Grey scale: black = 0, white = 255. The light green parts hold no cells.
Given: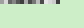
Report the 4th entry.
133
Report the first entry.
160
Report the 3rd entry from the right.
217
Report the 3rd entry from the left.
102

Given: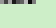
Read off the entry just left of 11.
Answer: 190
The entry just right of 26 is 82

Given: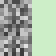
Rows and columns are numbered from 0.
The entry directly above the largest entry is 133
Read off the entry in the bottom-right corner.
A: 118
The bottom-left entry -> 197
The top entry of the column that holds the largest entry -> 184
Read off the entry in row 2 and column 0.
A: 158
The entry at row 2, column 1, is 197
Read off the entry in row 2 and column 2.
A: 118
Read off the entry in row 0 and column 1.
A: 90
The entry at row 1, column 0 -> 90
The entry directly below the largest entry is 133
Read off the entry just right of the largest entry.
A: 145
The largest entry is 227
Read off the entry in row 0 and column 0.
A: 197
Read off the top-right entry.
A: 170
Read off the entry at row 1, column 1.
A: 184
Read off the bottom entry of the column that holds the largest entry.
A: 212
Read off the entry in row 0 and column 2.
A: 158
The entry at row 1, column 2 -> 106

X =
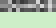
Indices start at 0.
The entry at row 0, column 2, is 184
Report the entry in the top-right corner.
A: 118
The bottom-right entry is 103
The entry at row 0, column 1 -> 118
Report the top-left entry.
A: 118
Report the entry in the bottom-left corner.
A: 74
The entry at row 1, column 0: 145
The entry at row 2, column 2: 171

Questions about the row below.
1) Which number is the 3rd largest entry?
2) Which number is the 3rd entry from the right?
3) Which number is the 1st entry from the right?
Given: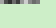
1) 149
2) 137
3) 123

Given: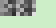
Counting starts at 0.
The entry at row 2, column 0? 156
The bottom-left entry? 128
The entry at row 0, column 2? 60
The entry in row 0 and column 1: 156
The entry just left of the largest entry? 76
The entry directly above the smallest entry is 60
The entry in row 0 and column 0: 144
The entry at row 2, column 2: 89
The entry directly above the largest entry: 116
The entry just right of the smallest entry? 196

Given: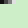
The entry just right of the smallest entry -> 71
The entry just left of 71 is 16

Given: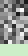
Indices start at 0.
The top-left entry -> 121
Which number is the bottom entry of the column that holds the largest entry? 107
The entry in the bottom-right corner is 192
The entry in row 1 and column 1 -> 67
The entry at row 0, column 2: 133
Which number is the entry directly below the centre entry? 42
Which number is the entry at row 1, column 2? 177
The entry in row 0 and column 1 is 177
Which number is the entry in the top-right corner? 26
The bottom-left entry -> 107
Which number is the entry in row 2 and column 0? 93
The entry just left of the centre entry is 121
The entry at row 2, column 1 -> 192
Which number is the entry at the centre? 223
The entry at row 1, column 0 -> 148
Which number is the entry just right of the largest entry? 67
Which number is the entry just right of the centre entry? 162

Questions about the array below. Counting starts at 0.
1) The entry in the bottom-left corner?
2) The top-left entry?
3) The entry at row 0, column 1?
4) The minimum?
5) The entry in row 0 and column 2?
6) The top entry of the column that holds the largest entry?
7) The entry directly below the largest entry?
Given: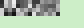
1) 209
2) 45
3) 209
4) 20
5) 155
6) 236
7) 223

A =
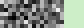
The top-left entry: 214
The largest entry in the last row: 214
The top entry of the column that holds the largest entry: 139
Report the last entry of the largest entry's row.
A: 124
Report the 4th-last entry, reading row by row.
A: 124
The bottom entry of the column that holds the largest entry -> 182
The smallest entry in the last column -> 53
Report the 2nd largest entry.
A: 226
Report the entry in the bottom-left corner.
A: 139
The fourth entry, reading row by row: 166
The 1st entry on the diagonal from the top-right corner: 80
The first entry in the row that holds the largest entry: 53
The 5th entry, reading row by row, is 124
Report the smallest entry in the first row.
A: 29
